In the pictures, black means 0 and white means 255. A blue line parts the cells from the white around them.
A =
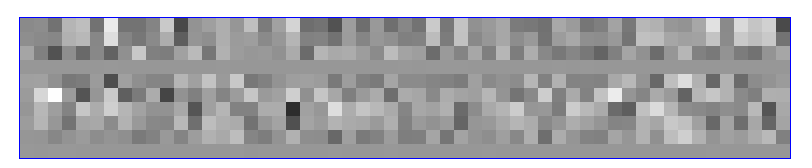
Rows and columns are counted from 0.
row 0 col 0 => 138
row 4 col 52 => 140
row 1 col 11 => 94
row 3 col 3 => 151
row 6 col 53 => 85
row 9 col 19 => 151
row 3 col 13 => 151
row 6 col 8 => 162
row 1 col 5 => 135
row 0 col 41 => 127
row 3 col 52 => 151
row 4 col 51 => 107
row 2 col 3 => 142
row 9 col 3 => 152
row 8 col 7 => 143
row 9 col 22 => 152
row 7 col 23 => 170
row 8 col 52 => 171
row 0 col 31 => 195
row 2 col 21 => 181
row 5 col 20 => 144
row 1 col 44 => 192
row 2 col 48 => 129
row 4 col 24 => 129
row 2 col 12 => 186
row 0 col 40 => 118
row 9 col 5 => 151
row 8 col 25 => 130
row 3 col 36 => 151
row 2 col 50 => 147
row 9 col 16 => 150
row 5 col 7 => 95
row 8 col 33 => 142
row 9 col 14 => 151
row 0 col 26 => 111
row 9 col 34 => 151
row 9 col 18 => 151
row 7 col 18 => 163
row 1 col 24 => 133
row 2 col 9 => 128

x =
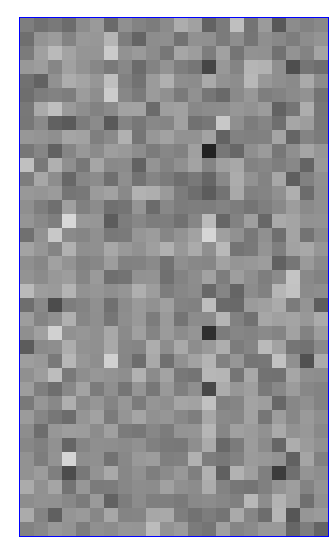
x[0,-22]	126
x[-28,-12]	135
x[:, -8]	[123, 123, 161, 152, 146, 105, 141, 200, 98, 119, 160, 137, 115, 131, 102, 159, 185, 162, 125, 133, 106, 181, 124, 174, 129, 181, 172, 128, 138, 134, 104, 120, 96, 131, 135, 116, 160]
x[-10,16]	163
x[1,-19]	131
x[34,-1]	144
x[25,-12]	163
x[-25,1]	149
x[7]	[119, 138, 97, 90, 124, 139, 89, 132, 119, 136, 133, 161, 113, 119, 200, 143, 124, 133, 111, 166, 157, 120]
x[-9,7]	149
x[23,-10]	141
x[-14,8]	133
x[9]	[119, 134, 97, 133, 152, 139, 158, 153, 141, 123, 135, 129, 160, 34, 119, 103, 143, 155, 119, 143, 165, 150]
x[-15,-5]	138
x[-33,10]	176
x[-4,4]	151
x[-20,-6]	152
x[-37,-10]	161
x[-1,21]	100
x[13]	[143, 126, 111, 160, 128, 140, 112, 116, 149, 107, 136, 124, 126, 125, 131, 125, 116, 127, 137, 157, 138, 144]
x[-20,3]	147
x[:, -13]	[124, 141, 140, 131, 155, 155, 107, 136, 151, 123, 148, 133, 174, 107, 125, 156, 159, 138, 147, 157, 145, 124, 132, 173, 169, 139, 119, 149, 145, 135, 128, 157, 126, 140, 127, 167, 188]
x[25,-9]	183
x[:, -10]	[161, 145, 157, 118, 140, 145, 136, 113, 146, 160, 163, 121, 110, 126, 134, 162, 171, 136, 141, 140, 129, 140, 149, 141, 162, 116, 143, 162, 126, 149, 142, 177, 127, 140, 137, 114, 123]
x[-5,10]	139
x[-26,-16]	111
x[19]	[186, 157, 154, 180, 146, 150, 143, 149, 175, 157, 125, 135, 140, 104, 133, 101, 140, 129, 182, 194, 139, 142]
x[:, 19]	[140, 125, 147, 78, 138, 139, 117, 166, 101, 143, 136, 95, 175, 157, 164, 164, 162, 118, 196, 194, 123, 164, 162, 117, 144, 166, 156, 135, 135, 146, 173, 97, 111, 158, 157, 86, 102]
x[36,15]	133
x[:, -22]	[126, 111, 123, 152, 113, 110, 120, 119, 151, 119, 192, 125, 152, 143, 149, 112, 163, 143, 147, 186, 110, 157, 143, 92, 158, 144, 157, 121, 155, 141, 135, 146, 146, 171, 141, 171, 130]
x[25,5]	151

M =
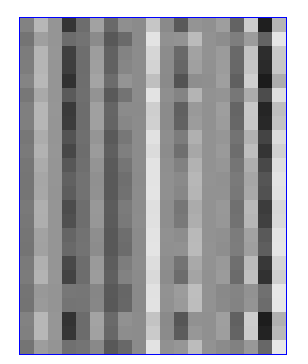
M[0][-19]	130
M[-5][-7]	190
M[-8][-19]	116
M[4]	[132, 184, 149, 49, 110, 164, 108, 148, 140, 191, 138, 83, 142, 143, 159, 96, 207, 28, 173]
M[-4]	[115, 154, 148, 116, 117, 135, 88, 103, 138, 226, 145, 154, 189, 146, 138, 131, 148, 108, 230]
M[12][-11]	140
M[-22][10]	140
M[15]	[117, 162, 149, 101, 114, 142, 88, 110, 139, 227, 145, 141, 185, 146, 144, 124, 162, 89, 228]
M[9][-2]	52
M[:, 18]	[181, 230, 201, 198, 173, 223, 190, 195, 219, 208, 222, 227, 225, 215, 217, 228, 229, 212, 206, 231, 230, 176, 185, 231]
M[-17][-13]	100
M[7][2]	149
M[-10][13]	146
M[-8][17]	94
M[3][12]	160
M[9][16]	190
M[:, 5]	[162, 139, 157, 159, 164, 147, 160, 160, 149, 155, 148, 144, 145, 152, 151, 142, 140, 154, 156, 134, 135, 163, 161, 137]
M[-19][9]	227
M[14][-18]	174
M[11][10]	144
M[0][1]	183
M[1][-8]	147
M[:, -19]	[130, 116, 124, 125, 132, 119, 127, 127, 119, 122, 118, 117, 117, 121, 119, 117, 116, 122, 123, 116, 115, 130, 128, 116]
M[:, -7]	[148, 187, 162, 160, 142, 180, 153, 156, 176, 167, 178, 183, 181, 171, 174, 185, 186, 169, 164, 190, 189, 145, 151, 188]
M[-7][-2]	56
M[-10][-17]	149
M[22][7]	141
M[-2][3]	54
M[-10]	[119, 174, 149, 80, 110, 151, 91, 121, 141, 224, 142, 121, 174, 146, 151, 114, 182, 64, 217]
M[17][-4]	111
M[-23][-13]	88
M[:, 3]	[53, 108, 64, 62, 49, 90, 58, 60, 83, 71, 87, 97, 93, 76, 80, 101, 105, 73, 67, 119, 116, 51, 54, 112]
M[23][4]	116

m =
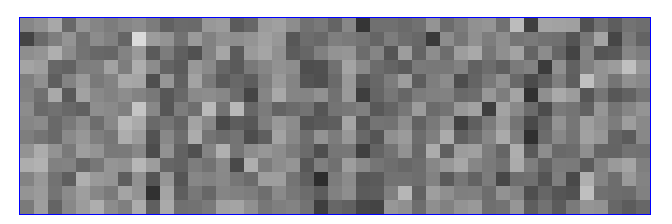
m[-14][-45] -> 135
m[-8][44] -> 148
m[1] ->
[68, 106, 126, 148, 114, 140, 129, 101, 219, 156, 147, 114, 154, 129, 145, 142, 148, 161, 151, 87, 109, 104, 127, 122, 116, 101, 125, 110, 104, 58, 141, 118, 144, 125, 142, 117, 122, 114, 112, 84, 119, 164, 70, 123, 99]
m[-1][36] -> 94
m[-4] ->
[173, 178, 129, 131, 103, 119, 149, 145, 183, 157, 102, 98, 125, 114, 138, 73, 174, 124, 141, 149, 87, 127, 112, 158, 137, 117, 110, 103, 109, 135, 151, 167, 134, 122, 113, 171, 126, 99, 123, 122, 91, 130, 154, 165, 127]
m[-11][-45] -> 164
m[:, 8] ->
[140, 219, 154, 174, 165, 131, 197, 170, 156, 136, 183, 145, 147, 172]
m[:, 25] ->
[112, 101, 133, 108, 103, 101, 88, 116, 85, 100, 117, 90, 93, 68]
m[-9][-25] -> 132
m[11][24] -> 87
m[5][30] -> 130
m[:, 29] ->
[148, 58, 141, 120, 126, 129, 107, 121, 127, 172, 135, 130, 158, 143]
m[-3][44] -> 131
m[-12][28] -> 100
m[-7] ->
[134, 139, 105, 121, 141, 109, 136, 183, 170, 105, 117, 100, 163, 136, 74, 93, 87, 127, 153, 140, 84, 90, 94, 165, 87, 116, 114, 142, 98, 121, 145, 66, 95, 123, 155, 116, 73, 101, 147, 118, 159, 143, 124, 158, 137]
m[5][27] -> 102
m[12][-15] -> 143
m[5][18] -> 169
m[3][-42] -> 98
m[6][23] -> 120
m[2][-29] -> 154
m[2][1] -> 148
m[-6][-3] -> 101
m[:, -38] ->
[134, 101, 131, 125, 168, 141, 127, 183, 173, 122, 145, 94, 164, 127]
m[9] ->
[147, 172, 147, 121, 158, 148, 121, 122, 136, 76, 146, 98, 80, 132, 176, 117, 141, 151, 141, 124, 107, 78, 118, 119, 64, 100, 115, 146, 104, 172, 95, 156, 160, 124, 101, 174, 89, 141, 105, 108, 143, 101, 100, 115, 113]
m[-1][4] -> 156
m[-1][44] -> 103
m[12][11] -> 94
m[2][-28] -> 165
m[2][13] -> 130
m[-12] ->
[142, 148, 175, 140, 115, 104, 102, 131, 154, 90, 124, 95, 81, 130, 166, 91, 154, 165, 144, 92, 102, 128, 147, 150, 108, 133, 85, 157, 100, 141, 109, 157, 169, 118, 143, 163, 100, 140, 102, 68, 132, 85, 89, 135, 125]

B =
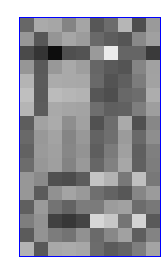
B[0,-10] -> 103
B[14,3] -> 55
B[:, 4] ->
[165, 156, 83, 158, 168, 179, 163, 161, 152, 147, 153, 92, 153, 124, 68, 145, 167]
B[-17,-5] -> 87
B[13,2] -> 115
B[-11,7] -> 97
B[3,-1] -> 161
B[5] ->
[191, 90, 187, 182, 179, 86, 78, 104, 109, 173]
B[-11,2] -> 169
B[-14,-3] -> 84
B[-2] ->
[91, 147, 124, 115, 145, 106, 136, 161, 94, 131]
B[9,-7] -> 135
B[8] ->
[105, 152, 163, 133, 152, 99, 111, 155, 105, 142]
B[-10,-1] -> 135
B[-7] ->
[108, 151, 159, 131, 153, 102, 129, 167, 96, 125]
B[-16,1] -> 87
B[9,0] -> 98
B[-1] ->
[179, 88, 168, 171, 167, 108, 91, 100, 126, 164]
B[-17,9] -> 154
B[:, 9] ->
[154, 160, 58, 161, 162, 173, 158, 135, 142, 127, 125, 120, 155, 120, 89, 131, 164]
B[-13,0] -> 180
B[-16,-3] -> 85
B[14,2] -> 65
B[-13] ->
[180, 91, 171, 169, 168, 105, 83, 95, 124, 162]
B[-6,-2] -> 192
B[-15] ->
[74, 52, 13, 79, 83, 154, 235, 101, 101, 58]
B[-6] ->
[151, 138, 80, 76, 92, 196, 179, 120, 192, 120]
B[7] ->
[93, 162, 171, 142, 161, 81, 109, 170, 80, 135]
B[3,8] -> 133
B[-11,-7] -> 165
